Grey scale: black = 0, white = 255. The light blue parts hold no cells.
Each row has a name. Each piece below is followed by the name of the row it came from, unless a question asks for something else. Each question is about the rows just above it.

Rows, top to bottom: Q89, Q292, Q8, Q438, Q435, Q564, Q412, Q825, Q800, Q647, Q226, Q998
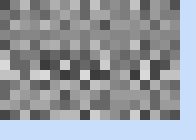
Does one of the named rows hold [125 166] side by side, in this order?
yes
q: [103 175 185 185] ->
Q998
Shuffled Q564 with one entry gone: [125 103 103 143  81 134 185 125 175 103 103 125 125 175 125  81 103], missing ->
[91]
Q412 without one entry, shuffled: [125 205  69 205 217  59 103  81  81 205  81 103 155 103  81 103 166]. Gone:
[113]
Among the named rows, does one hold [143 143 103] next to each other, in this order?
no
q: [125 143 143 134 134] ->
Q438

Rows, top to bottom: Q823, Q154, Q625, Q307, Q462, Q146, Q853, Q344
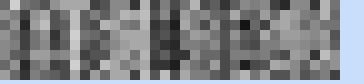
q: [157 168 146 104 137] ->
Q625
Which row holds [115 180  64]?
Q146
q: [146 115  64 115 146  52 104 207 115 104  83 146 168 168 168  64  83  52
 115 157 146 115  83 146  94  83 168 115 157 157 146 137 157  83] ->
Q307
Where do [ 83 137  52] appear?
Q154

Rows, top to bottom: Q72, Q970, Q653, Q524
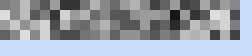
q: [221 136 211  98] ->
Q524
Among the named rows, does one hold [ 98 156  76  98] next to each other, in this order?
no
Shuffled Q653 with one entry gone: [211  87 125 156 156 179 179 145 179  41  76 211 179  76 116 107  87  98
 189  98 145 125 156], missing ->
[201]
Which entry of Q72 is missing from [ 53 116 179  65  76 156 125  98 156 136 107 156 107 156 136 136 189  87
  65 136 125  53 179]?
[167]

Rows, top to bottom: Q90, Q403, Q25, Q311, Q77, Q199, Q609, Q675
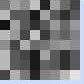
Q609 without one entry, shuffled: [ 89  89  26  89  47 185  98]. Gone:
[79]
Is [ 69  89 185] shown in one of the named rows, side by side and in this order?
no
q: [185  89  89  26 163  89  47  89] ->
Q403

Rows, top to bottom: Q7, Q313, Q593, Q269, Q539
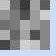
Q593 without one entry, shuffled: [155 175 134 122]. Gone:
[112]
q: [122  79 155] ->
Q313

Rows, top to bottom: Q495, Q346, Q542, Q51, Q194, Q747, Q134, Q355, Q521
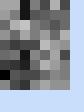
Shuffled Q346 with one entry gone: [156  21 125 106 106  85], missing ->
[94]
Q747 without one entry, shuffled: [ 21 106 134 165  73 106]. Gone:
[115]
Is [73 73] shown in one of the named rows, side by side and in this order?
yes
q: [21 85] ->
Q346
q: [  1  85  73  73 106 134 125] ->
Q355

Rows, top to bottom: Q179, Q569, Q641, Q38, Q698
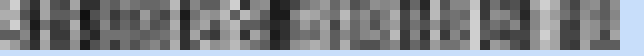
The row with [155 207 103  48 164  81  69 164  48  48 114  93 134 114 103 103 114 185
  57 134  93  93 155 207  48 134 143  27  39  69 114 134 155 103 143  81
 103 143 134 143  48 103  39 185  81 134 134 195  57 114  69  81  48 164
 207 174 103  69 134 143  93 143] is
Q179
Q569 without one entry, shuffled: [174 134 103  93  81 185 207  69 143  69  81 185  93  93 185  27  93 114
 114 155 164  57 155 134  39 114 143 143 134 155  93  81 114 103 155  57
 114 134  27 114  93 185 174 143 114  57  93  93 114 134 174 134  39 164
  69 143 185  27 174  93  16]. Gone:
[123]
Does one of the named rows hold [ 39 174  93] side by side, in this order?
no
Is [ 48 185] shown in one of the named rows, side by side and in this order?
yes
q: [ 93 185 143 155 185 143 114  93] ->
Q698
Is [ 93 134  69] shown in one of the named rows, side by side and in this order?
no
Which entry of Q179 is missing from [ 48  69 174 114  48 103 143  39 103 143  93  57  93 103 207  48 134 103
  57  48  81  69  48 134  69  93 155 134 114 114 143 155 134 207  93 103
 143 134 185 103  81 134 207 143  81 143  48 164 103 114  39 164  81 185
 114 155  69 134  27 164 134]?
[195]

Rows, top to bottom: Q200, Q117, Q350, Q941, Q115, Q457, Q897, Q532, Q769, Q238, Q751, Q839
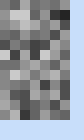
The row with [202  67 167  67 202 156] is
Q457
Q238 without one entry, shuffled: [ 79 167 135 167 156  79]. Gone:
[88]
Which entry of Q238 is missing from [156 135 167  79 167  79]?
[88]
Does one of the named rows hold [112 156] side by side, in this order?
yes
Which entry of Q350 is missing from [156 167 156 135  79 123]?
[190]
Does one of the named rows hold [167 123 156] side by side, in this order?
yes
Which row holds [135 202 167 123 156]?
Q532

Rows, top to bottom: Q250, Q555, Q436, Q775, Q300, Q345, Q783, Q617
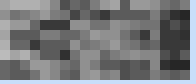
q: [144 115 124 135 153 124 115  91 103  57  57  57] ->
Q300
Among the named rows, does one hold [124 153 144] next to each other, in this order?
yes
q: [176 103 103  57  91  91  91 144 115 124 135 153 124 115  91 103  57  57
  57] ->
Q300
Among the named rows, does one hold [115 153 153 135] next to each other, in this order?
yes
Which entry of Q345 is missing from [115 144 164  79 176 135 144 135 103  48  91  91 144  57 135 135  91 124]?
[187]
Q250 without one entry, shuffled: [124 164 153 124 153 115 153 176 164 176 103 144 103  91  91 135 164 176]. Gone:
[79]
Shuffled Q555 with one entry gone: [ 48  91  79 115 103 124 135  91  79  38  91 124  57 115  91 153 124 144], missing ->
[69]

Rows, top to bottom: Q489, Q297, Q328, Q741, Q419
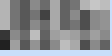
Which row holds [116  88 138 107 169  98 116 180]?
Q489
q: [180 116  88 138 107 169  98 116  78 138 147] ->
Q328
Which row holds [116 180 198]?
Q489
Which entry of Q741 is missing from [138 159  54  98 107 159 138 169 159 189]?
[127]
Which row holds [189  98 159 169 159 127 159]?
Q741
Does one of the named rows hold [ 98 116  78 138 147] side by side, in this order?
yes
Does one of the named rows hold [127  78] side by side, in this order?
no

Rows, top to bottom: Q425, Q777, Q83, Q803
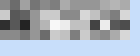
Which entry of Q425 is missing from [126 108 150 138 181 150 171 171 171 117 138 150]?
[161]
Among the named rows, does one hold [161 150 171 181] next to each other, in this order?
no
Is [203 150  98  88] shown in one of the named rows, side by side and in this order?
no
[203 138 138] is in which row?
Q777
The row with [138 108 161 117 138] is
Q425

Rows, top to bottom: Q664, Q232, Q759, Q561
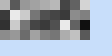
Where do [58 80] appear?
Q759
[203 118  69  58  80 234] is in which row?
Q759
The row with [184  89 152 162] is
Q664
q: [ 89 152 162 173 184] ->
Q664
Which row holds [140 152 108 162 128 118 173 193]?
Q561
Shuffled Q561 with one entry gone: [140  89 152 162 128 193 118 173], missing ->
[108]

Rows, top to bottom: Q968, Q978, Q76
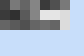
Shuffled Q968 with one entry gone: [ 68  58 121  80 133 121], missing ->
[101]
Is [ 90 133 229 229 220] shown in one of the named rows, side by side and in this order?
yes
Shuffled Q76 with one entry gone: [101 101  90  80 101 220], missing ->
[110]
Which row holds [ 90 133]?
Q978
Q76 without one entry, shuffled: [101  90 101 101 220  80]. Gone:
[110]

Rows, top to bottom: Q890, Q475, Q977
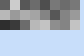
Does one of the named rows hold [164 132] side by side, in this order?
yes
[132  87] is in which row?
Q475
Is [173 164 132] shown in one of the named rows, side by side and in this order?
yes

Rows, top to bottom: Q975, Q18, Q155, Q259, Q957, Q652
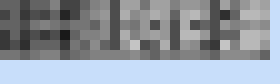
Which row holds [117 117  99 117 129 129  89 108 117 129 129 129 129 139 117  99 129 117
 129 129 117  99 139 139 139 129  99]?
Q652
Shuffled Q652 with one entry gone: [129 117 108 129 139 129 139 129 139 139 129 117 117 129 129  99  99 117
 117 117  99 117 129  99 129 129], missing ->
[89]
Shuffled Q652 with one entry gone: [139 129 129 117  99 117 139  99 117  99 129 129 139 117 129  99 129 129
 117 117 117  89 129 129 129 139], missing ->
[108]
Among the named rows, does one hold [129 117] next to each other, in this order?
yes
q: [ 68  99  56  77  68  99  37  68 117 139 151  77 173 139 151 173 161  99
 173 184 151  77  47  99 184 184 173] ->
Q18
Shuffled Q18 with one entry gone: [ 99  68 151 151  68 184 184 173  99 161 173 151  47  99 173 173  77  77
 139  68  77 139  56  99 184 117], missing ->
[37]
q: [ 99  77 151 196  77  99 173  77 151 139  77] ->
Q957

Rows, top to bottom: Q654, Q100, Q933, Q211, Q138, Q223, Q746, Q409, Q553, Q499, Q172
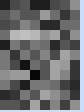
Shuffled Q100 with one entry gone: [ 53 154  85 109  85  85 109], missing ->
[97]
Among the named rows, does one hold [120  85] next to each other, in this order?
yes
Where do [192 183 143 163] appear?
Q211
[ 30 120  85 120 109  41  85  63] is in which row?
Q138
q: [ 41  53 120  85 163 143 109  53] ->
Q499
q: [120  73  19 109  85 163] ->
Q746
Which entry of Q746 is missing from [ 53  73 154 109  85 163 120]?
[19]

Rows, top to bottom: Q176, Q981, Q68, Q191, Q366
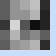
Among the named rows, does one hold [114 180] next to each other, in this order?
no
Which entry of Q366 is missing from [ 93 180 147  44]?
[158]
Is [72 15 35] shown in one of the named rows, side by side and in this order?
no
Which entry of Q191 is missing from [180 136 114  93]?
[103]

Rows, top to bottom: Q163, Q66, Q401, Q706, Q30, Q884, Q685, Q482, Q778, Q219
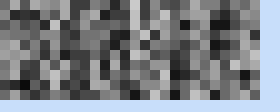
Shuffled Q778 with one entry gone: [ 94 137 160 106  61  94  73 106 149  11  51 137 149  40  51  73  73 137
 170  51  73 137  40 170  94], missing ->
[182]
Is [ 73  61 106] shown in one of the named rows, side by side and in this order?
no

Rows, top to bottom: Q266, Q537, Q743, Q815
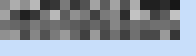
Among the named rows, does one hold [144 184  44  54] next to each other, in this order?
yes
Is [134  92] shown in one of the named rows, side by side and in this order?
yes

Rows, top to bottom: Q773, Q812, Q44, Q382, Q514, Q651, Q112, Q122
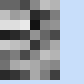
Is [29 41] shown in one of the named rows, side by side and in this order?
yes
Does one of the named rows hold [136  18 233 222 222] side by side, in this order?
no
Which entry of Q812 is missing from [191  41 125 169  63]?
[157]

